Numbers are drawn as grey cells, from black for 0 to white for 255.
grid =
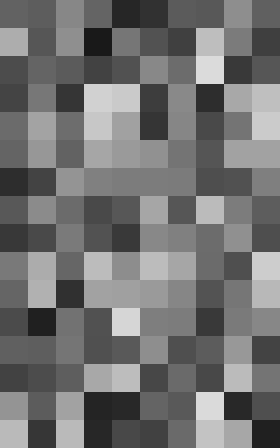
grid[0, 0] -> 98
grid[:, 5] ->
[49, 82, 136, 61, 53, 145, 124, 166, 136, 188, 154, 126, 142, 71, 100, 65]
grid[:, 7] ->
[88, 190, 219, 45, 73, 85, 78, 187, 108, 107, 83, 57, 92, 72, 218, 195]
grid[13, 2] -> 94
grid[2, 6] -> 108
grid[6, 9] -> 127
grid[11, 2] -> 114
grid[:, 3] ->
[100, 25, 66, 209, 199, 166, 128, 73, 82, 188, 162, 81, 80, 168, 36, 39]
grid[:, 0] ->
[98, 173, 76, 68, 107, 100, 45, 88, 56, 121, 101, 75, 96, 66, 148, 186]
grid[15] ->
[186, 54, 186, 39, 72, 65, 106, 195, 167, 32]
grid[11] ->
[75, 32, 114, 81, 214, 126, 124, 57, 122, 135]
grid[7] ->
[88, 139, 107, 73, 87, 166, 86, 187, 124, 93]
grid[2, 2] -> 91
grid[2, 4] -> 81
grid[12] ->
[96, 94, 117, 80, 89, 142, 79, 92, 152, 67]
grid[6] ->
[45, 67, 148, 128, 124, 124, 123, 78, 81, 127]
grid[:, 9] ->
[96, 63, 86, 191, 203, 162, 127, 93, 78, 205, 184, 135, 67, 116, 79, 32]
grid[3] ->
[68, 119, 53, 209, 202, 61, 137, 45, 168, 191]
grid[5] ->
[100, 151, 98, 166, 154, 145, 116, 85, 162, 162]
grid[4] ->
[107, 163, 109, 199, 161, 53, 134, 73, 116, 203]
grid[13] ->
[66, 76, 94, 168, 189, 71, 106, 72, 187, 116]
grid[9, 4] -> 141

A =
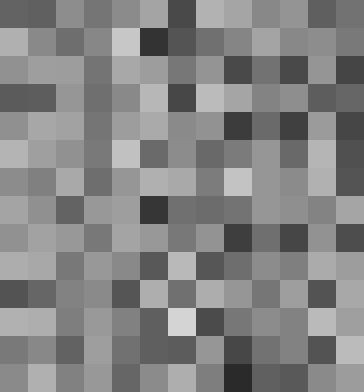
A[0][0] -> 99
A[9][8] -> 110
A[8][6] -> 120
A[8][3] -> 120
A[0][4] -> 139
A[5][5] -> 106
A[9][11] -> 171
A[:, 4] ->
[139, 199, 168, 137, 157, 193, 150, 158, 164, 137, 85, 129, 113, 102]
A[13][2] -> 129
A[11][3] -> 153
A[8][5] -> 152
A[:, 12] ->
[114, 121, 69, 102, 70, 80, 84, 165, 77, 157, 168, 159, 187, 156]
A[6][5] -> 176
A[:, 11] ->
[95, 141, 149, 93, 155, 181, 177, 131, 146, 171, 83, 186, 83, 138]
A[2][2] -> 157
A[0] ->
[99, 96, 141, 117, 139, 164, 73, 178, 165, 136, 148, 95, 114]
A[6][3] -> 110
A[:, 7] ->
[178, 112, 148, 187, 146, 105, 124, 108, 147, 86, 173, 75, 150, 126]
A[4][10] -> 64
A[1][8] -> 133
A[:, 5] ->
[164, 51, 157, 183, 170, 106, 176, 54, 152, 88, 174, 95, 95, 139]
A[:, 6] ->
[73, 84, 119, 71, 138, 140, 169, 112, 120, 185, 112, 212, 92, 174]
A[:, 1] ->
[96, 137, 158, 93, 167, 159, 128, 144, 162, 168, 102, 174, 136, 176]
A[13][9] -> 96
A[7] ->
[164, 144, 99, 152, 158, 54, 112, 108, 115, 150, 143, 131, 165]
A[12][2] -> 98
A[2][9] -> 114

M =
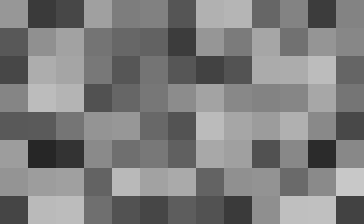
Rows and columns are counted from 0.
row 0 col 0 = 151
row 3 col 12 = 117
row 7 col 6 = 93
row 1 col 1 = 144
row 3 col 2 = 180
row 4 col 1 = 90
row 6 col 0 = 148
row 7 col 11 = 192
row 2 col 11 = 188
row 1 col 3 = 116
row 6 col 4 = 185
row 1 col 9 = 166
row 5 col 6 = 96
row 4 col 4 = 151
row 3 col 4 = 102
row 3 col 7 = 163
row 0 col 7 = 177
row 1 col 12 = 135
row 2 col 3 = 120
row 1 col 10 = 113
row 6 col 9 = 147
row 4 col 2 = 117
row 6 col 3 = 99
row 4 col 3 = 148
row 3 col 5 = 119
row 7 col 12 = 66
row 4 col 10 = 176
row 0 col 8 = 181
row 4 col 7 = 187
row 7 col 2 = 188
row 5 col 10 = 136
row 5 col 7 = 168

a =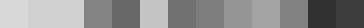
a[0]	217
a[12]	60
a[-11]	208

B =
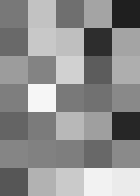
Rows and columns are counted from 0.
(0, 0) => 120
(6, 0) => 86
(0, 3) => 164
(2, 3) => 92
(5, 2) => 126
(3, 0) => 126
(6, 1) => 178
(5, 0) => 133
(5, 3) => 104
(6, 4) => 235

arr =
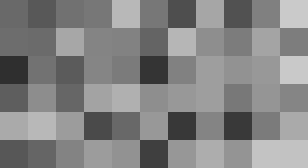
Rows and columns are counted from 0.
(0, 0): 105
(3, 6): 152
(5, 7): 173
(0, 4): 184
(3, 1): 141
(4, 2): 156
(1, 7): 142
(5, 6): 151
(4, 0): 170
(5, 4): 146
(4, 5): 152
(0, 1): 88
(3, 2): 102
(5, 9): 195
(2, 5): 52
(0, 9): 128
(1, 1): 107
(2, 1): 114
